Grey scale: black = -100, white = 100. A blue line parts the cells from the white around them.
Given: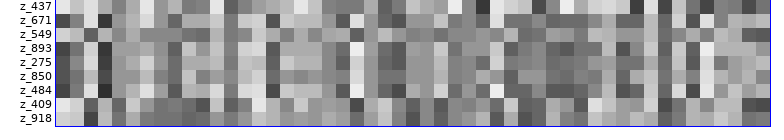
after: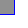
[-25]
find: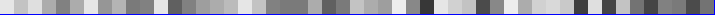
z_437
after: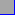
[35]

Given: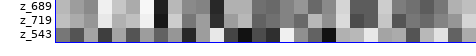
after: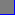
[-12]
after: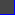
[-86]
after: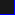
[61]
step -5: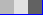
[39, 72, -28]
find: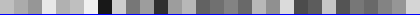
z_719
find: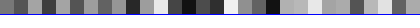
z_543

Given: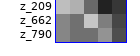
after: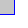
[-1]
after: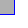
[-18]
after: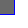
[-73]

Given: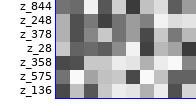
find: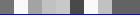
z_575
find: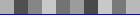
z_378
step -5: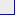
[80]
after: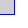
[-54]
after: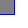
[90]

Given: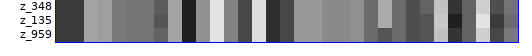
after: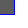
[29]
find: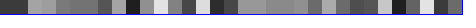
z_135

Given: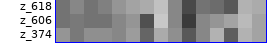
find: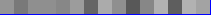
z_374
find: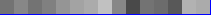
z_618
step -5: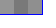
[12, -10, 7]
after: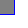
[17]
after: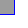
[-21]

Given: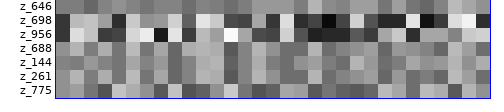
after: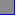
[3]
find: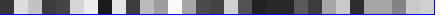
z_956

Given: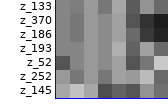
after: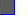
[15]
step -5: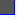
[-39]
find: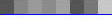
z_52
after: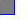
[20]
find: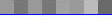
z_252
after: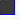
[-72]

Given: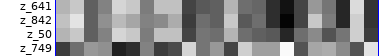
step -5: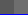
[-35, -19]
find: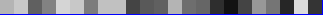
z_641
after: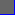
[-64]
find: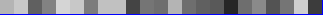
z_50
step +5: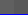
[-20, -25]
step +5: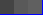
[-42, -25, -20]

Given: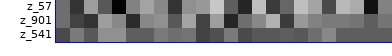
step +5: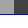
[34, -43]
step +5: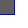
[-21]
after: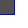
[-4]
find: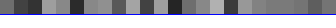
z_901
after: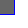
[50]

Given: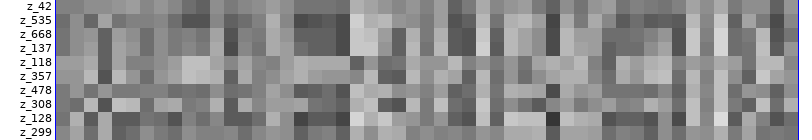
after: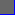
[28]
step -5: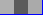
[33, -34, 28]
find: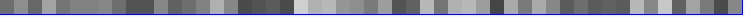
z_535
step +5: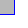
[49]
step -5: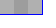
[33, 18, 33]
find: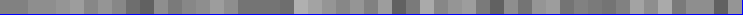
z_42

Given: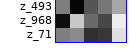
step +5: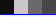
[-84, 62, -12, -39]
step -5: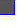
[-38]
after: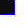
[57]

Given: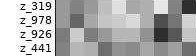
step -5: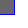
[-25]
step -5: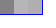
[-3, 38, 32]
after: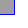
[-14]
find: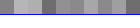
z_441

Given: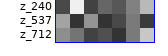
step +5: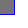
[-4]
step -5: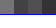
[-14, -53, -42, -65]
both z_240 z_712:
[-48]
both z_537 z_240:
[-43]
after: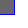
[-32]
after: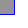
[-60]

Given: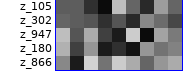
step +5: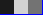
[-74, 70, -5]
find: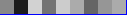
z_866
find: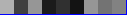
z_180
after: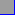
[-21]
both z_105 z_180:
[-62]

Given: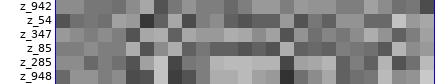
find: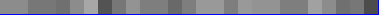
z_942
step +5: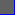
[-19]
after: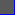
[41]
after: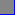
[-7]

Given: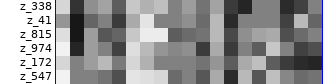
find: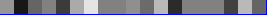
z_41
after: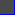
[12]
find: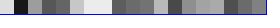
z_815
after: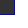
[12]

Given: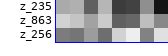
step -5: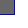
[-24]
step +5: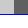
[64, -20]

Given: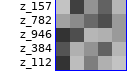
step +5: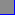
[14]
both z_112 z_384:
[38]
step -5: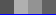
[-39, 33, 10, -28]
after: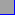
[9]
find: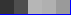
z_946
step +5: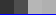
[-55, -34, 48, 43]
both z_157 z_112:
[53]

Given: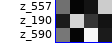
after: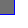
[-96]
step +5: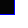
[-91]
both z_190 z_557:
[-85]

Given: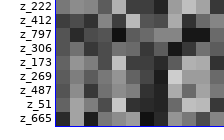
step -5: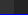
[-66, -77]
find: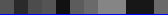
z_797
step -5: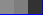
[5, -6, -66]
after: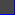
[-77]
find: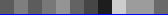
z_269
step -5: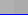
[34, 29]

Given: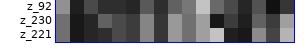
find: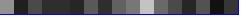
z_92
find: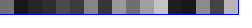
z_221
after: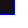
[-58]

